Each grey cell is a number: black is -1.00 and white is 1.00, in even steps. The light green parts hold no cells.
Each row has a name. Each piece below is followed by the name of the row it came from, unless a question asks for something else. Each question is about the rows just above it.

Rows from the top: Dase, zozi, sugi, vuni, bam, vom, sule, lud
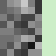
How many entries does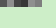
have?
6
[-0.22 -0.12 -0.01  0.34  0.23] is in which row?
zozi
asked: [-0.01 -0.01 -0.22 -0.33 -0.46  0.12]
bam
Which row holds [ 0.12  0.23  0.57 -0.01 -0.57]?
Dase
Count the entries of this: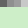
4
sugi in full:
[-0.01 -0.33 -0.12 -0.46 -0.46  0.12]

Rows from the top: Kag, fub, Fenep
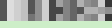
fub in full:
[-0.33  0.73  0.62  0.51 -0.33  0.13  0.62 -0.45 -0.45  0.03 -0.21 -0.33
  0.39  0.39  0.26  0.13]
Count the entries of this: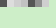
7
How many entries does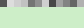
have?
12
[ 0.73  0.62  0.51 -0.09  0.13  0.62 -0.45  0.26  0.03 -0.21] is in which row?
Fenep

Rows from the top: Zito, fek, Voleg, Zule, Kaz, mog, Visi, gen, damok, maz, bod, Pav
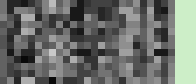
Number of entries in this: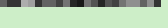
23
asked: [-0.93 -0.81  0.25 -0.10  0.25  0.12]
damok
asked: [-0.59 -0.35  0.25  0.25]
fek
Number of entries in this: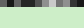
12
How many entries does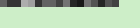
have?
17
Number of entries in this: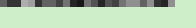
25

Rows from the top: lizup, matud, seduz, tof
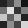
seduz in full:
[ 0.56 -0.24  0.45 -0.73]
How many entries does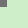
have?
1
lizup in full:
[-0.73 -0.47  0.11 -0.85]
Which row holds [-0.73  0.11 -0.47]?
tof
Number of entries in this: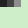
3

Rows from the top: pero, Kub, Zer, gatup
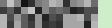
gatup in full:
[ 0.42 -0.52  0.30 -0.27 -0.52  0.17 -0.62 -0.52 -0.62  0.30  0.30  0.30
 -0.73  0.42]
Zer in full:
[ 0.42 -0.39  0.17 -0.27 -0.62  0.17 -0.73 -0.39 -0.52  0.30  0.30  0.42
 -0.39  0.30]
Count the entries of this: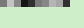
10
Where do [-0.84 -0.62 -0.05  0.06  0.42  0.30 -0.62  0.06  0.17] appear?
pero
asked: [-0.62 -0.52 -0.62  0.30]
gatup
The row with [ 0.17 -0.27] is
Zer

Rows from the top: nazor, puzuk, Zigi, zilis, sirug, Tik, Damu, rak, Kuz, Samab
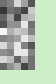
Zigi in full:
[-0.21  0.26 -0.46  0.38  0.48]
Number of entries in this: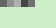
5
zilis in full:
[-0.33  0.13  0.13  0.81 -0.11]
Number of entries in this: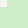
1
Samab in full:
[-0.21  0.13  0.38 -0.46 -0.11]

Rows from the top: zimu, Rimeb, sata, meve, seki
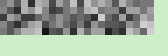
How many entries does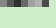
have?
7
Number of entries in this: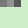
3

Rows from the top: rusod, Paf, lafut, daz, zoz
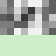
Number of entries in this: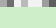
8
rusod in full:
[ 0.33 -0.14  0.90  0.46  0.90  0.90  0.23 -0.26]

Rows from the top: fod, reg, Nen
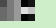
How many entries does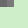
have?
2
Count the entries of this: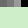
4
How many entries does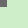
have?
1

